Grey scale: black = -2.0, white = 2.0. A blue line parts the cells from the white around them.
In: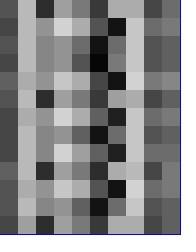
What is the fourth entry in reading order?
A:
0.5
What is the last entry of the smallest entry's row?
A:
-0.5
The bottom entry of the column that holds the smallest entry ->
-1.1
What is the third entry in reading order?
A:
-1.3
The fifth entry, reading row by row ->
-0.1
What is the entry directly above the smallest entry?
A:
-1.7
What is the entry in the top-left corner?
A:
-0.7
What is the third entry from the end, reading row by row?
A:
0.7
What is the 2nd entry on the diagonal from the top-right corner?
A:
-0.3
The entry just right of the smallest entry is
-0.1
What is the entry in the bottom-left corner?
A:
-0.9
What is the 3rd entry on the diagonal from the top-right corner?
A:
1.1
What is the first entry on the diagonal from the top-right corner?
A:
-0.3
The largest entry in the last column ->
0.1
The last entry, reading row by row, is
-0.5
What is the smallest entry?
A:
-1.9
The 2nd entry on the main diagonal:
0.9
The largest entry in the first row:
0.9

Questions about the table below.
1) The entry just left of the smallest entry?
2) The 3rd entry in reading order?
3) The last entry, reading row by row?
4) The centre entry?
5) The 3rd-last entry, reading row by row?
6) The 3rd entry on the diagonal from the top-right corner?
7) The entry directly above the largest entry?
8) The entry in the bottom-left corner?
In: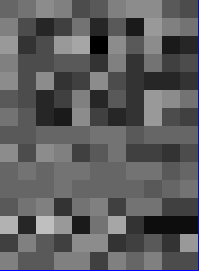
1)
0.6
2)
0.2
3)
-0.8
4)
-0.2
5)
0.0
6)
0.2
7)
0.0
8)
0.0

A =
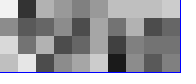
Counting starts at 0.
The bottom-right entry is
0.0
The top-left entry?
1.8
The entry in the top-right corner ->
1.2
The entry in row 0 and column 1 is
-1.2
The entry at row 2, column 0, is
1.4
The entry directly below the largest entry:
0.2
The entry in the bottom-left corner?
1.0
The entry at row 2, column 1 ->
-0.2
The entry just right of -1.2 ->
0.8
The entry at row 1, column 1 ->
-0.6

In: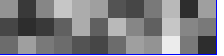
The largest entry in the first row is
1.1
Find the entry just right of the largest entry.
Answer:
-0.1
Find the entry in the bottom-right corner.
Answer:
-1.3
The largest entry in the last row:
1.7
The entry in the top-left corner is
0.3
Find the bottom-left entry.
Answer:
-0.3
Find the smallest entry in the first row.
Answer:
-1.3

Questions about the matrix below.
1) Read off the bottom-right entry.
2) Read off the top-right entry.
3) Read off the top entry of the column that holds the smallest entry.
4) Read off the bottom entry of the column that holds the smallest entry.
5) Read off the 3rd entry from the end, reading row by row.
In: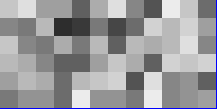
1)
0.5
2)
-0.3
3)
0.5
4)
-0.3
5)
0.1

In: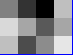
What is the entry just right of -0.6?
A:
0.6
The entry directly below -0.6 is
0.2
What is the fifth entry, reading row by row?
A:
1.4
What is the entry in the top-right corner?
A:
1.0

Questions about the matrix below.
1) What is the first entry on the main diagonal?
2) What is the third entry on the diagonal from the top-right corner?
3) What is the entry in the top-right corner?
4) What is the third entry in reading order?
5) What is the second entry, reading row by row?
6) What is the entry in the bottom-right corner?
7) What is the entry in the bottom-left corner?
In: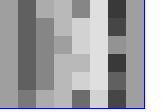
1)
0.5
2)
1.5
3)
0.5
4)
0.7
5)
-0.5
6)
0.5
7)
0.5

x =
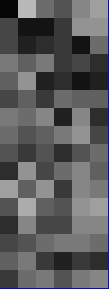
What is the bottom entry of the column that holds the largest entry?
-0.3
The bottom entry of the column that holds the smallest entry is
-1.1
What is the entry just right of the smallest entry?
0.9
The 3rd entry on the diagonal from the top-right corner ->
-1.1
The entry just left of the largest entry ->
-1.9
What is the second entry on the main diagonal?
-1.7
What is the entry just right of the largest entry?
-0.3
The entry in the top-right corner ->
0.5
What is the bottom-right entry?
0.1
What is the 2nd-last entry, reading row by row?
-0.1
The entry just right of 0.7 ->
-0.5
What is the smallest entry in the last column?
-1.5
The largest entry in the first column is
0.5

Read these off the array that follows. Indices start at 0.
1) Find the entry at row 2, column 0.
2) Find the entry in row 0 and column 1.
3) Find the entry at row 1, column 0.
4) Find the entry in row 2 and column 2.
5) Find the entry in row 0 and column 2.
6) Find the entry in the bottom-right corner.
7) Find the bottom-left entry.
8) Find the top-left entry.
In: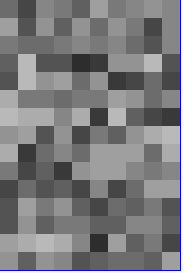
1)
-0.1
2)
-0.9
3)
0.5
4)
-0.3
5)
0.1
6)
0.5
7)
0.3
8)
-0.3

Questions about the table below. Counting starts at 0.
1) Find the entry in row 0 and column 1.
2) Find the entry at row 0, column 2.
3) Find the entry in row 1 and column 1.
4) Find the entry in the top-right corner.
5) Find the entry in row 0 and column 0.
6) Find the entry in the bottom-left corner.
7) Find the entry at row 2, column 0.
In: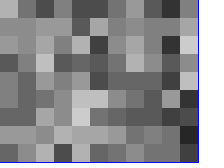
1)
-0.2
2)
-0.8
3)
0.2
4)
0.0
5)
0.8
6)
-0.4
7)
0.4

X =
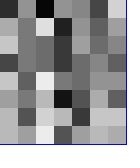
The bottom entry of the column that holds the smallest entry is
1.7
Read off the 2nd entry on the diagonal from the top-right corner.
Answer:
-0.5
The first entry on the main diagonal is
-1.3
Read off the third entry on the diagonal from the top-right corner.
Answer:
0.5
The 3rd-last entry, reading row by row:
0.5
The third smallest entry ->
-1.5
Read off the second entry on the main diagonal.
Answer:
-0.1
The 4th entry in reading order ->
0.3
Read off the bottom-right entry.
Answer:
0.7
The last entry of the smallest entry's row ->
1.3
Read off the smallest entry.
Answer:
-1.9
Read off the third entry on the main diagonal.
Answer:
-0.3
